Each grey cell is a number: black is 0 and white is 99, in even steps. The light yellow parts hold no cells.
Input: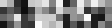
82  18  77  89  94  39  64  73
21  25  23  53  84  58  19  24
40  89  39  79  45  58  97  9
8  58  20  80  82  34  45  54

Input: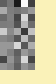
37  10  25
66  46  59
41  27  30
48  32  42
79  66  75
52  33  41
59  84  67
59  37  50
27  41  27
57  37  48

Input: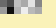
41  74  88
60  69  72

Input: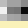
73  63
93  45
74  63

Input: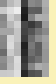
56  79  53  67
78  92  37  64
52  72  51  67
55  81  22  60
64  76  33  53
53  76  42  62
52  71  47  60
42  70  43  58
55  85  37  58
52  84  52  64
78  86  31  64

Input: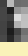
25  42
27  58
27  85
26  69
26  26
28  33

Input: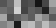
33  74  31  27
43  81  37  13
65  38  36  53
51  10  73  73
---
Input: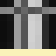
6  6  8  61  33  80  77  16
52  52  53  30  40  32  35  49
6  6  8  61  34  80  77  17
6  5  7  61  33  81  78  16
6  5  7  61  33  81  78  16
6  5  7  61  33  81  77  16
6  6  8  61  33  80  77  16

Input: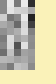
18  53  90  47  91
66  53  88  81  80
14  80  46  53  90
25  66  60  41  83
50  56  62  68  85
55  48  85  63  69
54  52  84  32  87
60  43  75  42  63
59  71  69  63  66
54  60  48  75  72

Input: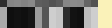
32  18  52  53  51  53  36  35  32  35  52  54  53  39
80  66  6  7  6  8  61  33  80  77  17  7  6  73
80  66  6  7  6  8  61  33  80  77  17  7  6  73
80  66  6  7  6  8  61  33  80  77  17  7  6  73

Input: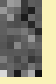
34  38  61  57  22  36
37  59  45  40  21  12
34  39  58  30  10  41
38  37  32  30  33  15
15  37  42  41  47  36
34  35  30  33  39  59
39  33  27  52  36  42
35  35  34  35  34  30
28  48  36  28  38  21
35  36  40  34  30  45
7  84  40  10  47  67

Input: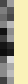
61  28
34  49
28  41
72  52
54  7
61  25
16  8
10  5
84  35
66  54
73  54
59  25

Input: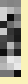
52  53  51
62  82  72
40  82  5
55  13  42
12  78  20
10  28  23
34  25  71
12  5  44
85  65  90
90  71  79
6  45  45

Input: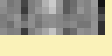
8  57  46  50  27  49  54  69  79  59  35  42  54  51  60
19  54  49  50  23  49  58  64  75  57  35  44  58  51  57
31  48  52  58  37  55  48  55  55  52  46  49  48  50  55
19  49  43  55  48  55  46  53  55  52  50  53  46  46  57
19  54  49  50  23  49  56  64  75  57  35  42  56  53  57
